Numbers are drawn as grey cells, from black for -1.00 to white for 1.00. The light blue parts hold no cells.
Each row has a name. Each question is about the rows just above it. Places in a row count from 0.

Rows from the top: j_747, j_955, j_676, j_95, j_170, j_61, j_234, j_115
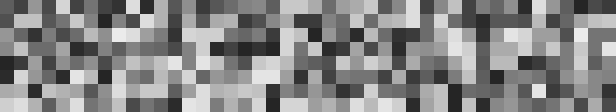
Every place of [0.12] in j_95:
30 38
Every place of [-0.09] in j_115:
6 10 37 39
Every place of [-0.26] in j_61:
30 34
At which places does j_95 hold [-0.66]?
5 15 23 28

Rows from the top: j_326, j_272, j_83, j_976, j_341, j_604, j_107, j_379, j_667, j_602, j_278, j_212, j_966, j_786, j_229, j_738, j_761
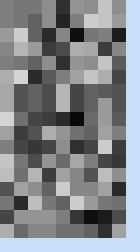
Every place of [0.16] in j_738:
1 2 3
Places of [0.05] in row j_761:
2 3
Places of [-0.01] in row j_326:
0

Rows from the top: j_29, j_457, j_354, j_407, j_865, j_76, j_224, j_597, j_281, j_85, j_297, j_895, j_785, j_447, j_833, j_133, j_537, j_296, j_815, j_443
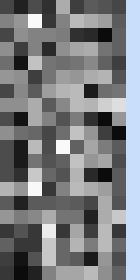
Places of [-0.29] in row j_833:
0 2 3 5
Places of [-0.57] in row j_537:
0 2 4 8
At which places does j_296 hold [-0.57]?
1 2
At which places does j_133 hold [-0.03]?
1

